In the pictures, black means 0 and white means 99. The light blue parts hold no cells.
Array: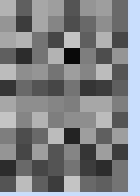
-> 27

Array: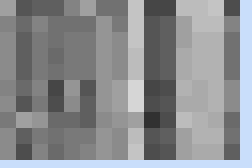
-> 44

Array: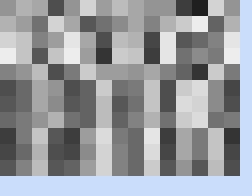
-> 89

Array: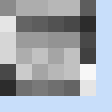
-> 28

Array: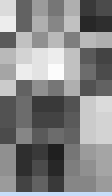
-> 68

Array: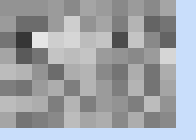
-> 39

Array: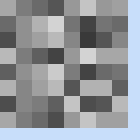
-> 52
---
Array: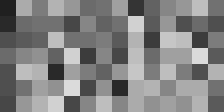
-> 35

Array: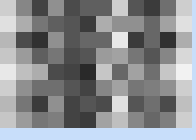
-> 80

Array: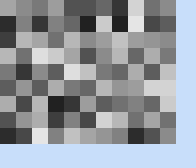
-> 54

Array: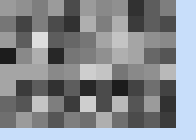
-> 23

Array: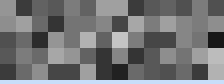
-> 69
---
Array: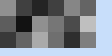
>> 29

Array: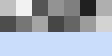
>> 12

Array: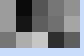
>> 43

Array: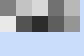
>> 44

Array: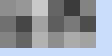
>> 47

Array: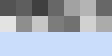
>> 70

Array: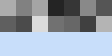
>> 53

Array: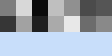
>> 29

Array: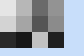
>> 33
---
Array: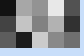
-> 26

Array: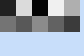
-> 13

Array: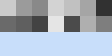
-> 79

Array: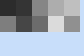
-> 17

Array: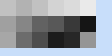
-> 62

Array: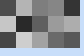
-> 77

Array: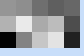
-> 69

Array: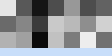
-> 41

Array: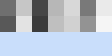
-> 43

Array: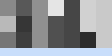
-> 72
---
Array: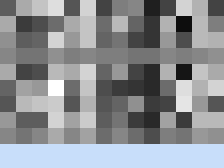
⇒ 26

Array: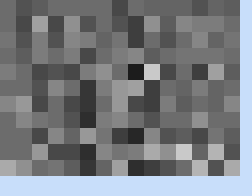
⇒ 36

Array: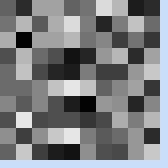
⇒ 17

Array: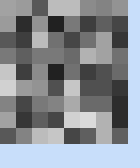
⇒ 57

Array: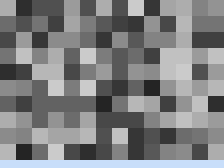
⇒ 57

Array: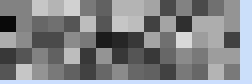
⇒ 57

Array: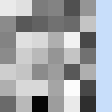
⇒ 58

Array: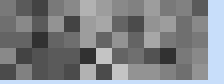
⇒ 35

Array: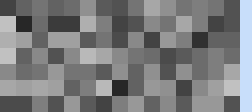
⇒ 32
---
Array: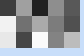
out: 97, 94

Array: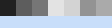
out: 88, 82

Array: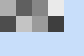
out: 91, 76

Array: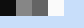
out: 97, 52

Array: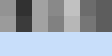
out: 75, 71

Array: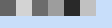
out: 82, 75

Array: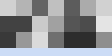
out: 88, 85

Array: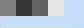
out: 89, 50
